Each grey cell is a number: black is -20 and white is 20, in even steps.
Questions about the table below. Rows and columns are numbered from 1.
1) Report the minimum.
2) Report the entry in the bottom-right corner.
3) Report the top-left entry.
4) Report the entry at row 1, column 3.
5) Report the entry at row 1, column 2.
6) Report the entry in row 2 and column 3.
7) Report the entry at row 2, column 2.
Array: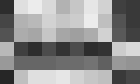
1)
-14
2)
-9
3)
-13
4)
17
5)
15
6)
9
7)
8
